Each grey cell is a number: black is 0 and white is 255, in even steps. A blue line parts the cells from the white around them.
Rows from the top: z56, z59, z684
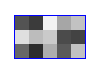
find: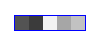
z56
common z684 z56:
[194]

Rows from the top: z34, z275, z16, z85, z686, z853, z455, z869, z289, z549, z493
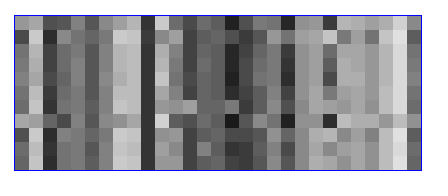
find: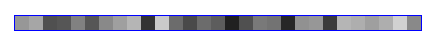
z34
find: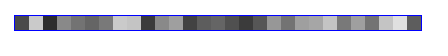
z275
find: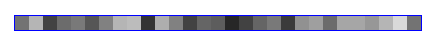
z16
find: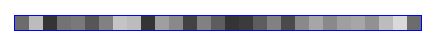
z549

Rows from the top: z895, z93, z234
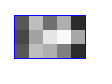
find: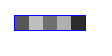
z895
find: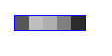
z234

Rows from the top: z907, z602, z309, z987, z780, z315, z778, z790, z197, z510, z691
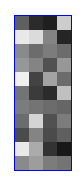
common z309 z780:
[108]
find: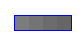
z778
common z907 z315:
[43]
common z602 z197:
[132]
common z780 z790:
[108]
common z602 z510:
[233]
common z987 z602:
[132]

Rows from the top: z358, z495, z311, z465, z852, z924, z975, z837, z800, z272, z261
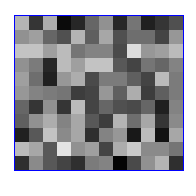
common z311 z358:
[117]
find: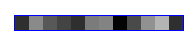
z261
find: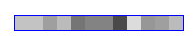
z311
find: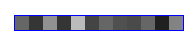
z975
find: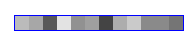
z272
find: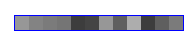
z924

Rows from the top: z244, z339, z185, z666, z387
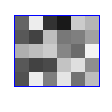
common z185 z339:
[189]
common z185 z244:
[203]
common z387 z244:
[237]
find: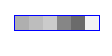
z185

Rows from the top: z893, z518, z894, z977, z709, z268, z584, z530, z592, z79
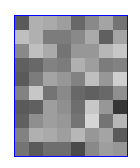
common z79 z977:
[158]
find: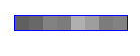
z977
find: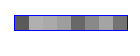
z893
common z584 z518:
[96]

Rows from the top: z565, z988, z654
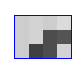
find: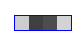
z654
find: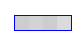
z565
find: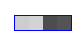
z988

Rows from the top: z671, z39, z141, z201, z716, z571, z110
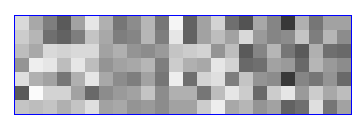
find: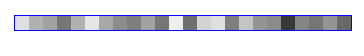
z716
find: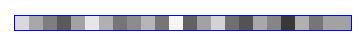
z671
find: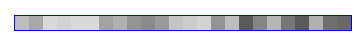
z141
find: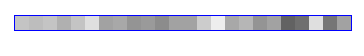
z110

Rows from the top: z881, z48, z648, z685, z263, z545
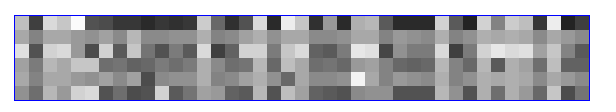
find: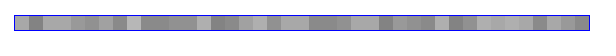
z48
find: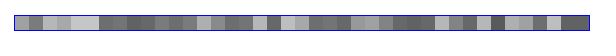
z685
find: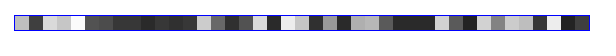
z881

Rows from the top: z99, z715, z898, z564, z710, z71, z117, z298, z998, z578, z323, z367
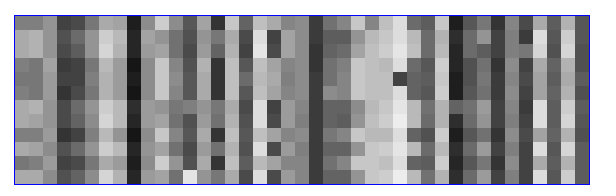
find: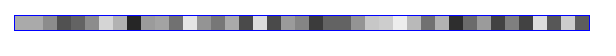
z367
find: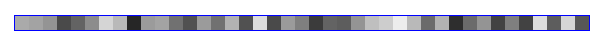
z298
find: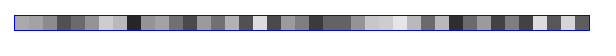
z578
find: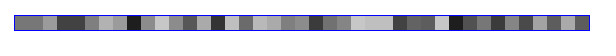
z710
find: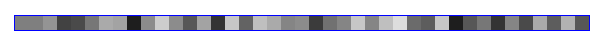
z99
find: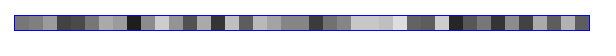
z323

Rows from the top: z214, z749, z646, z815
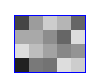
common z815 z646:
[221]
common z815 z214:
[205]
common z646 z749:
[221]
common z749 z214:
[102]

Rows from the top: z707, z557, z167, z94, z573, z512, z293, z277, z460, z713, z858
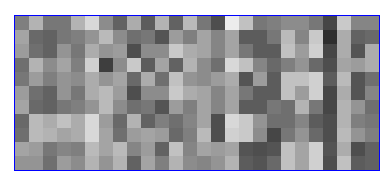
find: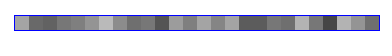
z293
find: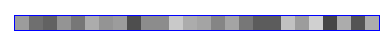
z167
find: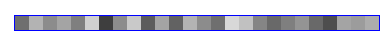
z94

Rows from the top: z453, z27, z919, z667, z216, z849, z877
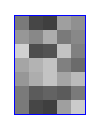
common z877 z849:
[122]
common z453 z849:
[122]
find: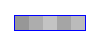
z216

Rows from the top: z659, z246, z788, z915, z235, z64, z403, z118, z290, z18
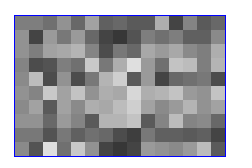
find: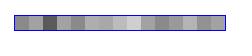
z403
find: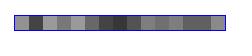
z246
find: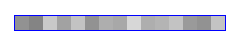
z64

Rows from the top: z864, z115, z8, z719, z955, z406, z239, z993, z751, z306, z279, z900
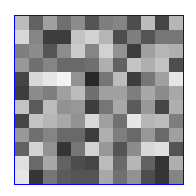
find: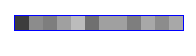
z406
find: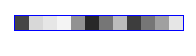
z955

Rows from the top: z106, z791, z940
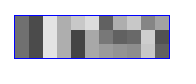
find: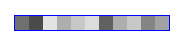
z106
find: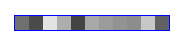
z940

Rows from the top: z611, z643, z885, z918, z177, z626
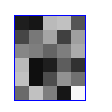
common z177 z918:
[15]
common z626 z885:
[126]
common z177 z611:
[193]
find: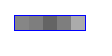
z885
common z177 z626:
[193]

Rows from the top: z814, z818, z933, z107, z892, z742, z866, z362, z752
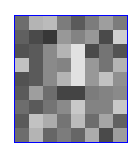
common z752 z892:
[180]
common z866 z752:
[109]
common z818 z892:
[152]
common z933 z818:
[74]
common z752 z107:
[180]
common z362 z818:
[96]

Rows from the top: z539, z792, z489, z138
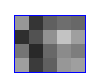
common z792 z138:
[159]
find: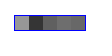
z539

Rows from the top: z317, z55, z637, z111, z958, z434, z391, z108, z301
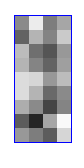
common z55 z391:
[132]
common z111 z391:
[132]
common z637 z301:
[152]
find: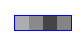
z391
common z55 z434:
[180]
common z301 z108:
[92]
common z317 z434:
[138]

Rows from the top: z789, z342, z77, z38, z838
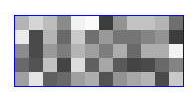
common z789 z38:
[194]
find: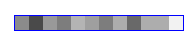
z77
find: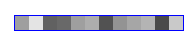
z838
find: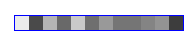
z342
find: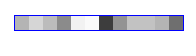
z789

